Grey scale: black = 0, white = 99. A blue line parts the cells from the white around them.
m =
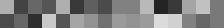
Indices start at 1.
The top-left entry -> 68
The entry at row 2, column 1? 29
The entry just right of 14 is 22
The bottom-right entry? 47
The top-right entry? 47
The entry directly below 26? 40
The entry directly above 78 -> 33
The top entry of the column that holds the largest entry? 14
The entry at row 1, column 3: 40

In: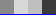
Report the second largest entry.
74
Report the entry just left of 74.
84
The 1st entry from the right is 23

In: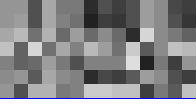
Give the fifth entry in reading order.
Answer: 47
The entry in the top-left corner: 58
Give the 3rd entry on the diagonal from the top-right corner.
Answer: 54
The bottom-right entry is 75
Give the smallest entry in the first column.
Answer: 50
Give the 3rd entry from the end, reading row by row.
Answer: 47
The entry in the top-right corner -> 24
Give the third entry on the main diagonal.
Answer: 44
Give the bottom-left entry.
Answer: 58
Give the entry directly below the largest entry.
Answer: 35
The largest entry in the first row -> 65
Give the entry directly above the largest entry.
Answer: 79
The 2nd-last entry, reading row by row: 35
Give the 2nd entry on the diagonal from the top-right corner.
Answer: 31
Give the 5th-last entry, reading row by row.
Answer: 75
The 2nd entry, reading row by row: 58
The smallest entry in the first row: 17
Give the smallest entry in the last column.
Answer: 21
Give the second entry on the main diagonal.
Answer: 61
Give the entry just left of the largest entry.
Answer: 50
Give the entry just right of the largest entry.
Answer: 13
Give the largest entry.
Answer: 86

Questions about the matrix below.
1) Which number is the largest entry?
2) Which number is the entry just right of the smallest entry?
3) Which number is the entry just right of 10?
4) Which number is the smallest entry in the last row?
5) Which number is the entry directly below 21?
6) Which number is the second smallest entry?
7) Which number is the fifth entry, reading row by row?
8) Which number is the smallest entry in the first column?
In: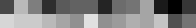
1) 87
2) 21
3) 0
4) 31
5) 45
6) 10
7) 35
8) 28

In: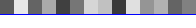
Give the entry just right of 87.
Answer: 58
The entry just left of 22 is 75
